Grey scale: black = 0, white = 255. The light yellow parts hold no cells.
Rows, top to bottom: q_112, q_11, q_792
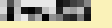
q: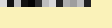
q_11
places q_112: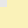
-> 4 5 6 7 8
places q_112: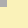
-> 3
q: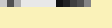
q_112
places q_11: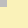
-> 3 7 12
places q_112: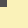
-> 2 12

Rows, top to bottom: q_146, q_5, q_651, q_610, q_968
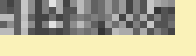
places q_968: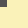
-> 5 8 10 16 22
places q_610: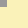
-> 16 18
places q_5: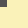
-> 2 8 10 11 21 24
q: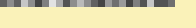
q_610

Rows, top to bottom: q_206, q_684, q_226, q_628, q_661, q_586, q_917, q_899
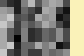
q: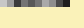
q_628
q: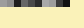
q_684
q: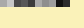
q_226

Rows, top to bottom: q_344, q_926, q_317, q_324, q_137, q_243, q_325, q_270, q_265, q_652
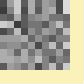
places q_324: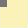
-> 5 6 10
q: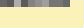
q_317
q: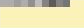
q_265

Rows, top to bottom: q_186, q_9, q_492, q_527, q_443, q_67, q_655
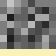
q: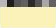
q_67
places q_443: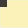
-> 2
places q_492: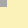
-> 1 6 7

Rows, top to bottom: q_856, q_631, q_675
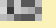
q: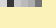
q_631
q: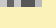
q_856
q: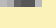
q_675

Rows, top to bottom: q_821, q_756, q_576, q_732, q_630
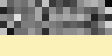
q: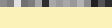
q_576
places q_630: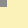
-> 8 10 11 16
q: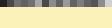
q_756
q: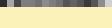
q_732
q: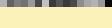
q_821

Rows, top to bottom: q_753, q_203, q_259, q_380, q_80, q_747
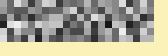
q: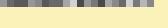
q_203
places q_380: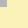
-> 7 13 18
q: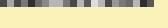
q_259
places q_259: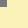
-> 4 10 18

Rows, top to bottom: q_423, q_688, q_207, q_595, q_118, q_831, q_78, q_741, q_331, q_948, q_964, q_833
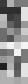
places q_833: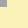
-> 3
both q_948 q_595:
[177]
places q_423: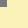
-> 3 4
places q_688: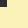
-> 1 2 3
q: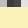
q_207
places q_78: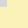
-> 1 3
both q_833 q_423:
[177]

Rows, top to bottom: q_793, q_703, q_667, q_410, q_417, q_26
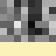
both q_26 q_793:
[172]
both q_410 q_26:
[99]
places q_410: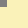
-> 4 6 7
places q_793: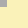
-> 2 7 8
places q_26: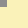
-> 1 2 6 7
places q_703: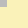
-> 4 7

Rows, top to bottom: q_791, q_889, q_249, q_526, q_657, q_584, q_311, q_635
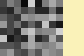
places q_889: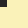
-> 2 6 7 9
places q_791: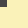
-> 1
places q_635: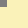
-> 1 5 9
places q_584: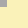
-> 5 8

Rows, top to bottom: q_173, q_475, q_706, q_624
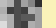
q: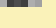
q_475
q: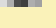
q_624
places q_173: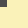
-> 3
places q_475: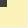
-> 2 4

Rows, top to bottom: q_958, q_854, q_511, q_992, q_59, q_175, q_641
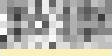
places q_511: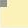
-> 4 5 9 14
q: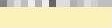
q_641

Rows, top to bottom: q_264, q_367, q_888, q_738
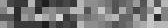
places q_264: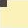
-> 2 8 10
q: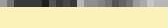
q_738
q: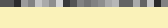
q_888
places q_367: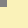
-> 1 4 5 7 16 24

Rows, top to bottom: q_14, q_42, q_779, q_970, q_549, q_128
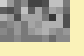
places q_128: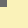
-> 8
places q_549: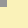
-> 3 5 8 10
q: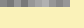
q_549
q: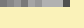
q_970

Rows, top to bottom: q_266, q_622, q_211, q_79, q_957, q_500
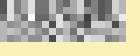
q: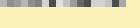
q_79
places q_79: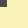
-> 8 13 17
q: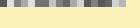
q_266

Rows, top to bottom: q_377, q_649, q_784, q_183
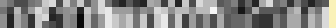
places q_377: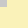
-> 7 10 12 27
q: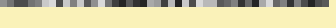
q_377
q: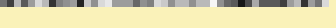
q_649

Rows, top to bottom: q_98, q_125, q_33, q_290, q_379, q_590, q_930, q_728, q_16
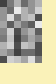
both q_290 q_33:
[122]
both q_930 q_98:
[178]
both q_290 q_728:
[164]

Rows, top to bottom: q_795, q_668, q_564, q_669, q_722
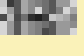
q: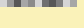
q_668
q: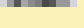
q_722

